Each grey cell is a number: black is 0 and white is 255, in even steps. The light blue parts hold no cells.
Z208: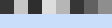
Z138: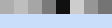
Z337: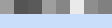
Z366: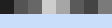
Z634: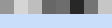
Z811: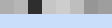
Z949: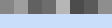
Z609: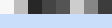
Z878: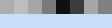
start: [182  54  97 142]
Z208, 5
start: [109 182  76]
Z949, 4

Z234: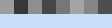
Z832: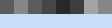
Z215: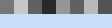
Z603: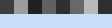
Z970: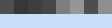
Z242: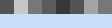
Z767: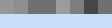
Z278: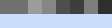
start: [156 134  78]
Z278, 3
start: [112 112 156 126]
Z767, 3
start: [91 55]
Z242, 4
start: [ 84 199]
Z242, 1
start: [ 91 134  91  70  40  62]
Z832, 1
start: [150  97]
Z215, 5
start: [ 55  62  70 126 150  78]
Z970, 2

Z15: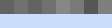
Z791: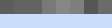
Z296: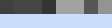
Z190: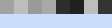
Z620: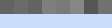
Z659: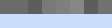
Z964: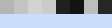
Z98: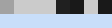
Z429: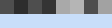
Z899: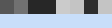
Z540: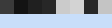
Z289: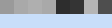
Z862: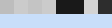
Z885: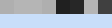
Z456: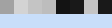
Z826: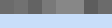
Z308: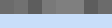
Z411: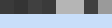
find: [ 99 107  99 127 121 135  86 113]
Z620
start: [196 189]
Z456, 3
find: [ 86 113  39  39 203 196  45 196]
Z899
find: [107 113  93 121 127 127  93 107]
Z308
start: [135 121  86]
Z15, 5
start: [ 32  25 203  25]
Z98, 5
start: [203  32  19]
Z964, 4

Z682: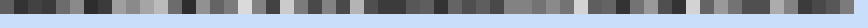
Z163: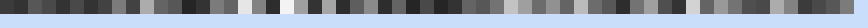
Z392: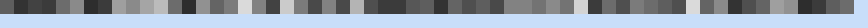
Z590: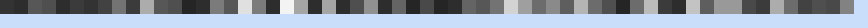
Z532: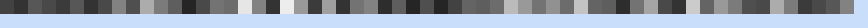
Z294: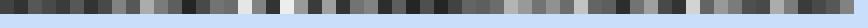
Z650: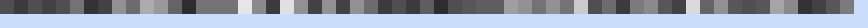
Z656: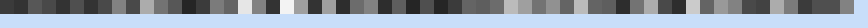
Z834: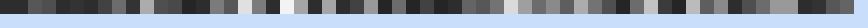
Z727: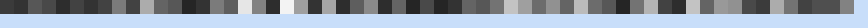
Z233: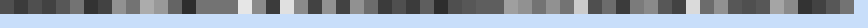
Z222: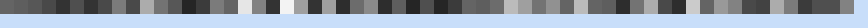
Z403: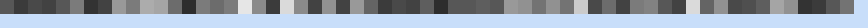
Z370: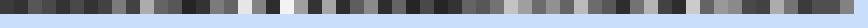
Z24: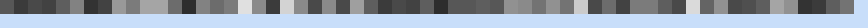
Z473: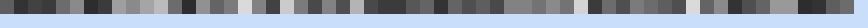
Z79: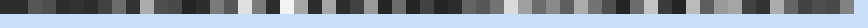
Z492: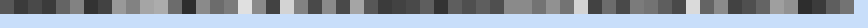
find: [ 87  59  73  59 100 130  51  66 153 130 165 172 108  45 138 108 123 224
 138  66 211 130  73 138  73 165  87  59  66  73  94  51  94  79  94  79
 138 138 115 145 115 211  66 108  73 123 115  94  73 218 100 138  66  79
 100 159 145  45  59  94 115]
Z492
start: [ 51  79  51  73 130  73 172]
Z656, 5
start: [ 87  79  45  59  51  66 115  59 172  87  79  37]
Z590, 3

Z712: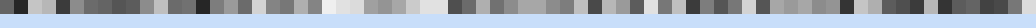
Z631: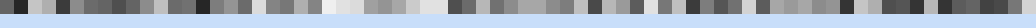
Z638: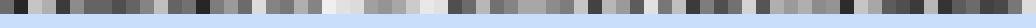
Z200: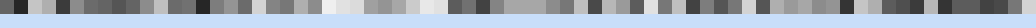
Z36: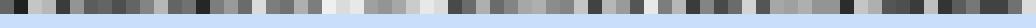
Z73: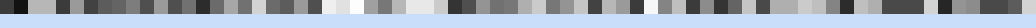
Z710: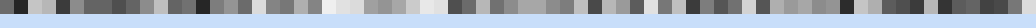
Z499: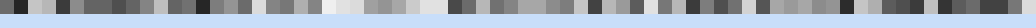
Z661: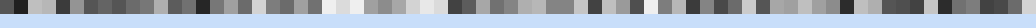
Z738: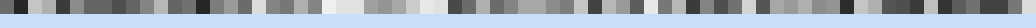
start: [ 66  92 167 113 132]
Z661, 33
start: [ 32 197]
Z36, 2
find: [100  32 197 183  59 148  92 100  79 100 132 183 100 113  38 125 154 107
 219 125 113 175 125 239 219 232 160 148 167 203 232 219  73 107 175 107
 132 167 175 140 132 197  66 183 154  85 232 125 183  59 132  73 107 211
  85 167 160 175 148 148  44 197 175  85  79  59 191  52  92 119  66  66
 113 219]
Z36

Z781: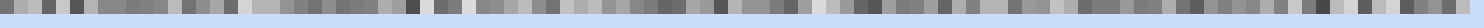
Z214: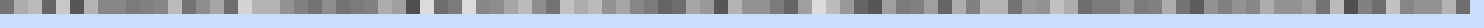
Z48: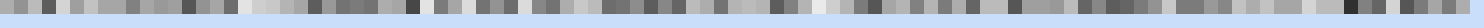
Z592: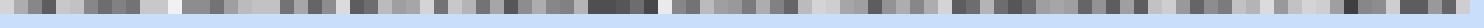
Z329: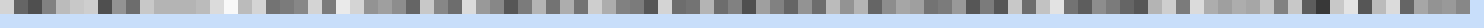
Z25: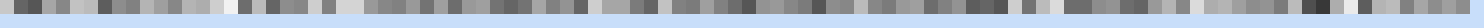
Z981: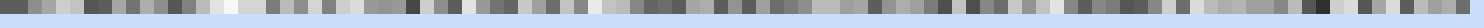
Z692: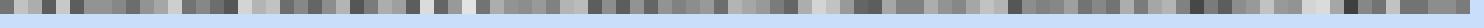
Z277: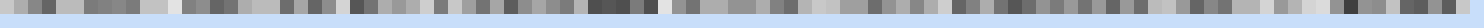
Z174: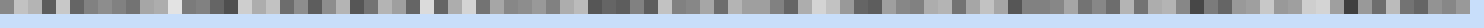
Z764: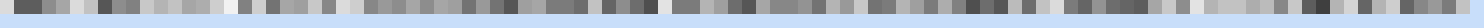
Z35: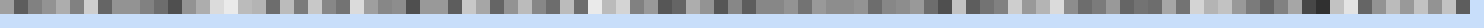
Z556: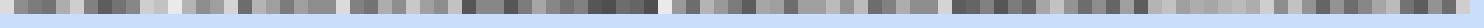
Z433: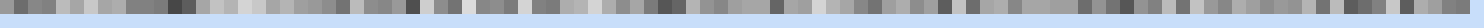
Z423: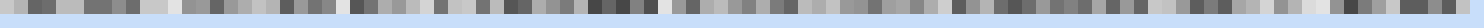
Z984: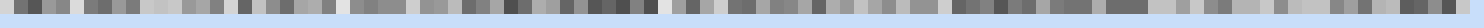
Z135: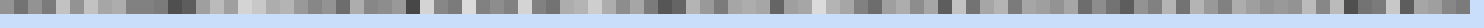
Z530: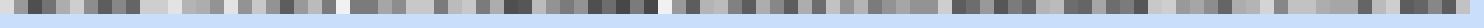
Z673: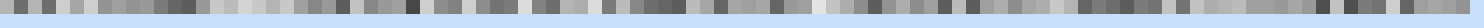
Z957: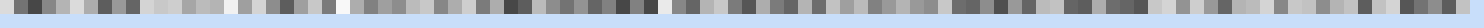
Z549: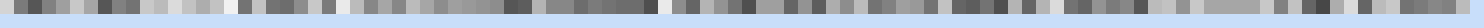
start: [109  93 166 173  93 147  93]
Z981, 48
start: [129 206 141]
Z673, 33
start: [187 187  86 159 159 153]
Z48, 71
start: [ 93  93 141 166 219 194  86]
Z764, 2

